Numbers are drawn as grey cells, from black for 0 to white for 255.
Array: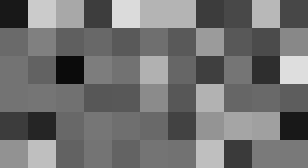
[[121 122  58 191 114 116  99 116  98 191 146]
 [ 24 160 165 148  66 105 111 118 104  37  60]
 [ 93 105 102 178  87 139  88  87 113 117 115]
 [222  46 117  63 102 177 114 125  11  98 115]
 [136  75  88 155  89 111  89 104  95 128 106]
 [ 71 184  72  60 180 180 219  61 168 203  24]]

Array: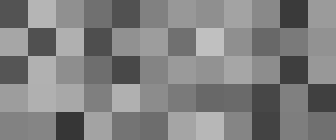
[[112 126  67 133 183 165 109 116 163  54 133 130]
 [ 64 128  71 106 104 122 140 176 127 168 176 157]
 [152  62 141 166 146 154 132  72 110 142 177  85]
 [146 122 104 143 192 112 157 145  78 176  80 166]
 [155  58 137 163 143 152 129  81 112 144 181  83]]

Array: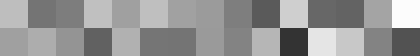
[[ 82 131 200 229  51 182 131 154 116 117 177  97 148 173 160]
 [252 164  99 103 207  90 126 155 161 191 160 192 125 116 190]]

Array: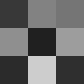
[[ 47 205  43]
 [157  32 143]
 [117 130  56]]

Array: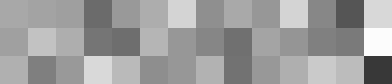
[[ 56 188 202 175 152 114 178 151 142 186 217 153 127 176]
 [252 122 128 149 164 112 134 151 181 110 117 174 194 160]
 [216  85 135 212 151 169 143 212 173 153 107 159 163 168]]

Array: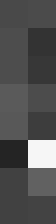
[[ 67  65]
 [ 97  65]
 [246  36]
 [ 61  88]
 [ 76  90]
 [ 55  77]
 [ 51  77]
 [ 75  73]]

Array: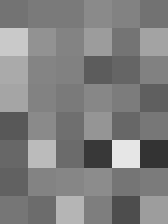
[[157  77 126 181 108 118]
 [123 117 140 134 131  97]
 [ 51 230  56 107 187 103]
 [119 103 149 111 138  88]
 [ 95 124 135 122 130 165]
 [129 101  92 129 132 170]
 [163 116 156 131 146 201]
 [114 130 138 122 122 115]]

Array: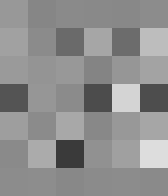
[[138 140 139 136 141 140]
 [221 160 145  58 171 138]
 [166 152 136 168 139 158]
 [ 77 212  76 139 150  84]
 [163 150 132 152 148 154]
 [189 108 166 106 139 161]
 [140 136 137 138 134 152]]
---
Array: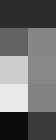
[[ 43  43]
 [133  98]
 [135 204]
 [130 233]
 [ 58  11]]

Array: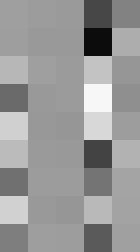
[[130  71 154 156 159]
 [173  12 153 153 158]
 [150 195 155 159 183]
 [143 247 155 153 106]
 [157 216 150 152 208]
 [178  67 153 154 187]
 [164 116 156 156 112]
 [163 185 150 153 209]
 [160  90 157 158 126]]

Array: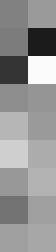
[[154 129]
 [ 27 124]
 [251  52]
 [149 141]
 [154 182]
 [172 207]
 [179 152]
 [159 114]
 [167 159]]

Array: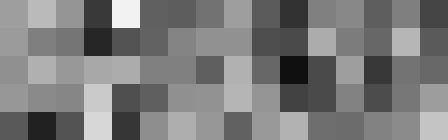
[[ 69 127  94 136 128  50  91 158 114  93  96 242  57 149 186 158]
 [ 90 182 103 124 172  74  78 145 145 132  98  83  38 117 127 155]
 [104 115  56 158  74  16 103 177  95 128 128 172 168 152 176 144]
 [157 119  76 130  74  66 149 181 146 144  95  79 202 134 138 151]
 [196 139 130 108 110 178 153  97 151 174 142  54 215  83  33  89]]

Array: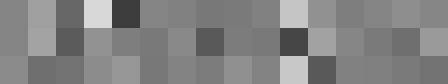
[[134 142 132 126 145 197 129 122 120 129 132  60 216 103 159 132]
 [154 111 122 134 162  70 121 124  89 137 121 126 146  91 163 132]
 [114 122 128 129  89 200 131 144 123 131 120 150 140 114 111 139]]

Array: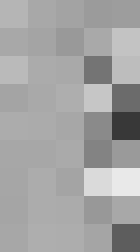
[[157 155 163 168 181]
 [195 169 153 164 168]
 [189 116 169 171 186]
 [107 198 174 169 164]
 [ 56 138 167 171 172]
 [154 131 170 167 167]
 [233 218 164 172 166]
 [168 152 171 172 165]
 [ 93 165 173 174 167]]

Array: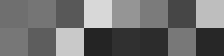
[[190  70 123 149 216  88 117 111]
 [ 39 120  44  48  36 201  93 119]]

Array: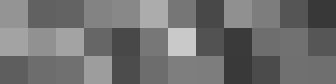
[[ 56  85 125 144  72 118 172 136 131  99  97 148]
 [ 86 113 110  58  82 201 119  72 102 163 145 163]
 [111 112  75  57 125 126 109  76 157 112 109  94]]
